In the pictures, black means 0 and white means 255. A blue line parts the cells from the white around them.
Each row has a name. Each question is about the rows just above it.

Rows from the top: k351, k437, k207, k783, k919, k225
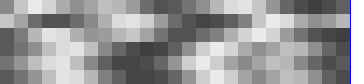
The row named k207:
[ 89 123 183 227 219 176 149 156 183 198 163 115  82  82 108 129 176 212
 234 212 156 115  82  69  63]
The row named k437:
[198 163 108  82  82 108 137 176 219 227 206 156 108  82  69  76  96 129
 198 234 219 170 143 156 183]

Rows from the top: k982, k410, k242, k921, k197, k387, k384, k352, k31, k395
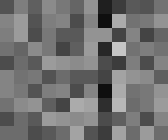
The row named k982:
[ 83 126  95 139 120 101 147  31  60  89  83 114]
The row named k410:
[132 155  83 126 132  76 132  15 171 114 120 147]
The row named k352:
[114 139 147  95  68 171 163  46 183 108 120 155]
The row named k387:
[132 114 120  83 108  89  89  68 163 147 139  95]

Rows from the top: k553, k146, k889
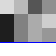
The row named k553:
[218 185  85 143]
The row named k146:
[ 30 129 171 206]

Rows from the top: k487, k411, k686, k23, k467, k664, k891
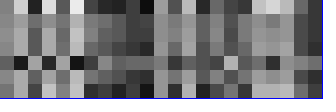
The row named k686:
[142 170  88 170 104 194 129  96  88  62  62 142 129 157  96 135  74 122
 149 142 149  74  55]
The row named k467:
[ 96  26 163  40 163  20  62 135  96 104 104 122  55  96  81  68 178  88
 110  47 142 129 110]

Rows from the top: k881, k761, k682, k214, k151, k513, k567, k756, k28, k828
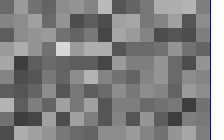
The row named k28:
[114  62  70 160  77 160 126  85 132  85 148  93  62 126 120]
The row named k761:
[132 140 160 106 148  77  93  77 160 166 120 132 160  85 140]
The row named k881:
[106 154 114 100 140 148 132 186  85 100 120 173 173 179 126]

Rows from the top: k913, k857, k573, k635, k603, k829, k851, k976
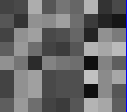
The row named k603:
[145 117  43 131 117 110  15 131  94]
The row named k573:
[ 67 145 160  73  79 102  35 145 123]
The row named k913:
[ 67  73 173  86 117 102 180  51  73]

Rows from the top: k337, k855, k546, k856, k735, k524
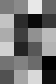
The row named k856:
[209  35  87 179]
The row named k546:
[172  62 145 187]

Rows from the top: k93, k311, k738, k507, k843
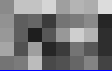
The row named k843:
[116 123 188  73  81 102 131  67]
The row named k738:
[152  94  30  87 152 207 180  46]
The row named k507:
[166  81 159  38  59 116  87  46]
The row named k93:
[138 195 195 213 159 180 173 220]
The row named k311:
[146  94 102  59 116 123 138  38]

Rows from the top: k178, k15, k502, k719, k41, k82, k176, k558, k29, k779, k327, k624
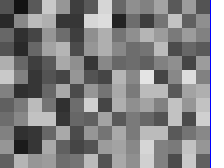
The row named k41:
[175 103  62  89 169 143  54 136 103 109  96 129 143  69 156]
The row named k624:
[ 96 181 150 156 109 116 187  83 169 143 208 129  75 201  96]

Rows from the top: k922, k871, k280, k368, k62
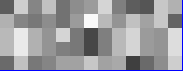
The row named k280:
[185 234 177 148 213 120  71 127 185 213 155 148 221]
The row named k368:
[185 234 177 148 127 120  71 127 185 213 155 148 221]
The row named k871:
[177 133 120 141 114 155 249 185 148 193 162 199  99]
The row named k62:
[106 193 120 133 162 162 199 162 169  63 106 141 206]

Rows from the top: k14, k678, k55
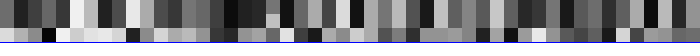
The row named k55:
[219 178 139   5 240 205 226 232 213  33 139 213 171 186 147  55  40 147
 163 103 226  63  25 171 139 205 171  82 124  47 147 147 155 132  33 163
  18 155 232 147  89  69  95  25 213  69 155 147 103 109]
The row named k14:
[109  33  63 103  55 240 186  33  76 232 171  76  55 117 103  63  12  33
  40 117  18 103 171  69 219  18 171 117 186  82  25 192  95 132  89 199
  95  40  55 117  25  89 109  47  95 171  12 186  40 147]
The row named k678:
[109  33  63 103  55 240 186  33  76 232 171  76  55 117 103  63  12  33
  40 192  18 103 171  69 219  18 171 117 186  82  25 192  95 132  89 199
  95  40  55 117  25  89 109  47  95 171  12 186  40 147]

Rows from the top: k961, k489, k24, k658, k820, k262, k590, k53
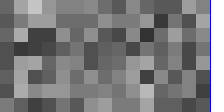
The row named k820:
[ 80 157 164 102 137 130  80 102 109 150 164 102 130  72 150]
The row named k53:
[123  95  64  80 116  88 143 157 123 123 164  95  95  72  88]

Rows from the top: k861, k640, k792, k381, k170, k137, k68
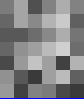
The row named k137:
[145  88  58 159 187  96]
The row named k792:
[ 88  88 109 137 173 117]
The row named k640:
[102 165 137 179 202  96]
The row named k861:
[123 165  80 130 173 130]
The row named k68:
[153  65 130 123  73  58]

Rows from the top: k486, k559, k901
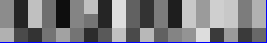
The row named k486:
[140  37 192 110  14 132 192  37 221  97  51 124  30 200 155 207 200 124
 177]
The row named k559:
[140  37 192 110  14 132 116  37 221  97  51 124  30 200 155 207 200 124
 177]
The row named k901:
[177  74  51 116 162 116  44  89 192  74 184  97 132 148 221  58 155  58
 104]

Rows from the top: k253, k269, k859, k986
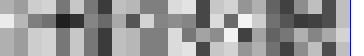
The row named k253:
[176 157 205 211 119 199 119  59 191 183 127 127 219 227  71 199 211 149
 176  99  65 141 191  78 191]
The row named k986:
[176 157 205 211 119 199 119  59 191 183 127 127 219 227  71 199 211 149
 176 113  65 141 191  78 191]
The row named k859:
[176 157 205 211 119 199 119  59 191 183 127 127 219 119 163 141 243  65
 163  99 119 176 133 169 211]
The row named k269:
[235 183 127 113  31  51 133 106 169  85 211 133 141 133  71 219 106 243
 205 113  85  59  65  78 191]

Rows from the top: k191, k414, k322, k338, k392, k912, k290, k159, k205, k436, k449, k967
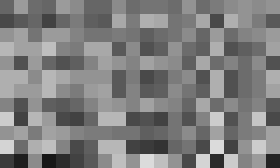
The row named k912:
[175 175 139 183 168 147 147 147  89 123  73  89 123 139  81 175  81 108
 123 175]
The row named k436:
[147 162 123 162 155 131 123 123 116 116  95 102 116 139 102 162 102 123
 131 162]
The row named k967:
[ 59  30 139  23  43  66  89 139 191 147 219 191 147  73 212  43 204 131
 155  36]

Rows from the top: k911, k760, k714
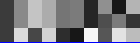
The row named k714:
[ 59 218  71 210  45  23 247  86 226 188]
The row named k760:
[ 59 137 196 172 117 123  37  78 123  52]
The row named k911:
[ 59 137 196 172 117 123  37 144  23 180]

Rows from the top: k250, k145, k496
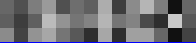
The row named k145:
[ 95  61  95 187 147 117 131 181 117 131  74  46 201  88]
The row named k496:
[139  67 147 167 117  88  46 167  46 160 160 103  17  67]
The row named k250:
[103  80 125 154  80 110  95 173  61 139 181 125  17 103]

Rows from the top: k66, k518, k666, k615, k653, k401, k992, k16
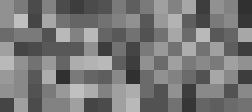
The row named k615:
[160  69  75  88  88  88 145  61 114  69 122 153 114 173 114 160  94  61]
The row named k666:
[107 122 122  82 185 130 185 101  88 114  82 114 167 107 185  88 101 167]
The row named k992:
[145 137  82 122 153 192 173 130 160 173 107  82 145  61 137 137  82 137]

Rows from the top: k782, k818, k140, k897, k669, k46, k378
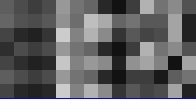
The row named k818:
[101  82  76  88 145 109 190 170 101 115  88  88 164  33]
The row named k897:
[ 46  76  61  76 152 115 101  40  18  61 178 115 138  82]
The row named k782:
[ 94  76  61  76 152 115 101  40  18  61 178 115 138  82]

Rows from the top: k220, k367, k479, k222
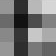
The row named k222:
[150  46 121 100]
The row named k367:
[106  18  76 129]
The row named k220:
[150  46 184 213]

